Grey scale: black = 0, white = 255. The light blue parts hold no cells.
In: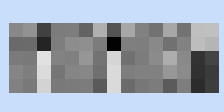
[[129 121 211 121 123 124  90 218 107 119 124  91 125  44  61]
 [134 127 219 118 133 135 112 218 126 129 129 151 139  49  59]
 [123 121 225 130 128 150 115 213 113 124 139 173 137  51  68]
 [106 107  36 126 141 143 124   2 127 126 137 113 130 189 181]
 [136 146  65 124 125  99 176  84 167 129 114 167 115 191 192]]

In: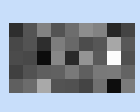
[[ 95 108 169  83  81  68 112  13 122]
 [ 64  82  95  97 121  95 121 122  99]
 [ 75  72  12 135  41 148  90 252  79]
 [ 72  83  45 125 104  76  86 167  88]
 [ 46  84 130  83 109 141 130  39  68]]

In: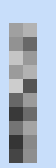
[[ 69 142]
 [ 53 136]
 [116 164]
 [ 57 107]
 [103 155]
 [205  84]
 [155 178]
 [197 153]
 [146 104]
 [160 179]]

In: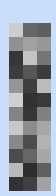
[[ 50  64 162]
 [185  46  96]
 [ 76 102 167]
 [136  76 178]
 [200 141 166]
 [131  54 128]
 [208  50  57]
 [150  63 187]
 [ 61  87  60]
 [ 54 196 117]
 [145 161 151]
 [205 103  95]]

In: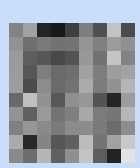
[[137 109 182  96 143 195  93  35 227]
 [170  41 133  86  96 188 116 161 201]
 [128 150 138 122 139 140 122 108 141]
 [147  97 154 116 128 168 123 118 182]
 [105 192 146  88 144 151  84  37 156]
 [157  75 140 106 114 171 124 146 181]
 [155  86 126 106 110 161 125 157 162]
 [155  93  86  73  83 152 114 197 131]
 [146 110 122 114 116 149 129 156 144]
 [131 161  36  24  62 126  80 195  75]]

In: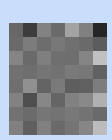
[[128  95 128 106 116 134 188]
 [114 107 118 115 121 115 106]
 [130  78 135 101 129 137 176]
 [111 144 100 122  94  96 125]
 [113 110 117 114 122 119  97]
 [133 106 127 111 110 133 192]
 [106 124 109 120 112 106  92]
 [103  60 130 106 163 128  38]]

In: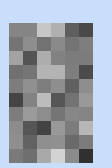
[[122 111 169 211 139  48]
 [143  98 143 144 106 123]
 [140  86  67 153 124 183]
 [125 155 141 117 135 132]
 [ 69 131 188  86 115 153]
 [125 144 126 142  97 142]
 [112 117 180 179 126  75]
 [162  84 173 130 124 124]
 [116 142 114 138 116 126]
 [133 133 199 176  95  73]]
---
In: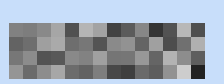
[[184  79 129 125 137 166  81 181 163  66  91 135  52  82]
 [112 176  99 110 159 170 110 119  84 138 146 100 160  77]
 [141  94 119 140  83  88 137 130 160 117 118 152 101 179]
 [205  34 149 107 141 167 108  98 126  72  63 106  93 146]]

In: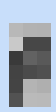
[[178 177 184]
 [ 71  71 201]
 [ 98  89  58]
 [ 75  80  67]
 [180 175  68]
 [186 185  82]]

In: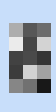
[[ 87 108 173]
 [ 70 211 235]
 [ 74  53  66]
 [210 162  60]
 [113  24 134]]

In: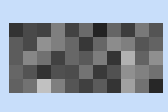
[[121  84  51  73  66 127  66 106  34 101  61]
 [ 85  99  92  73 145 127 103  55 102 140 127]
 [ 99 143  92 135 113  65 103  89 125  52 177]
 [129 113 102  83  50  80  76 115  57  81 144]
 [114  39  97 114 193 127  85  64  91  52 161]]

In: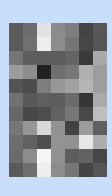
[[ 68  87  91 109 226 139 127]
 [ 70  85  91 112 237 140 117]
 [ 58 169 117  94  93  92 100]
 [176 157 156 141  34 111 118]
 [181 158  84  76 126 151 161]
 [ 53 170 112  88  95  93 107]
 [ 72 190 103  71  77  97 119]
 [156  95 118 150 216 146  66]
 [231 173 109  97  79 147 144]
 [ 99  70 107 141 246 145  93]
 [ 68  85  90 111 238 140 118]]

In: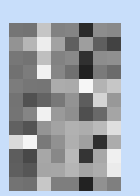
[[141 137 117 115 197 129 132  42]
 [ 95  66 147 182 237 162  95 158]
 [141 144 119 115 191 130 137  48]
 [122 107 113 124 241 134 112  33]
 [179 198 124 118 117 172 170 246]
 [212 152 115  81  99 120 147  93]
 [105 165 116 133 241 154 143  79]
 [186 223  97  83 148 163 177 173]
 [ 47 172 218 245 121 145 175 160]
 [168 240  93  72 167 136 185  52]
 [173 235  95  86 165 166 181 164]
 [145 127 115 112 199 126 126  34]]
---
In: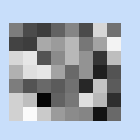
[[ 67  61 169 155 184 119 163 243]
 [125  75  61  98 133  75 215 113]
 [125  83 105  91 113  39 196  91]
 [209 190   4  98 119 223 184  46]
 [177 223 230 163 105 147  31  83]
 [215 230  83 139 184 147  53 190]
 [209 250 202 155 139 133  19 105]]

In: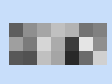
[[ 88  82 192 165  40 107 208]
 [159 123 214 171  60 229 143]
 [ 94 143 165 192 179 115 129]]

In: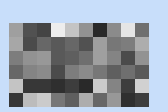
[[196  55  55  47  61  41 203 132  61 209]
 [167  75 103  89 103  81 159 119 125 173]
 [159  81  68 237 196 146  41 139 229 111]
 [103 132 139  75 125 139 119  95 111  89]
 [125 146 152  89  95 111 159 132  75 146]
 [ 55 188 203 119  95 173 103 152  47  61]]

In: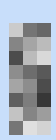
[[141 109  89]
 [203 117 103]
 [ 95 125  55]
 [195 133 157]
 [165 141  76]
 [133 165 187]
 [ 76 187 217]
 [117 223 211]]

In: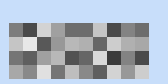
[[125  74 211 160 109 109 197  74 131 109]
 [117  95 160 184  82 102 217  59 131  74]
 [168 137 224 117 190 137  95 211 152 205]
 [197 232  88 152 184 176 102 205 176 168]]

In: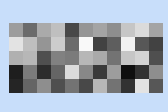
[[ 37 101 142  79 115  72 183 115  50 227  87]
 [157 107 170 191  72 149 164 142 198 219 164]
 [ 30 123  44 101 219 136  58 157  15  50 142]
 [176 183  79 129 123 183 170 115 198 211  79]
 [227 191 149 204 107 249  66  94 241  87  66]]
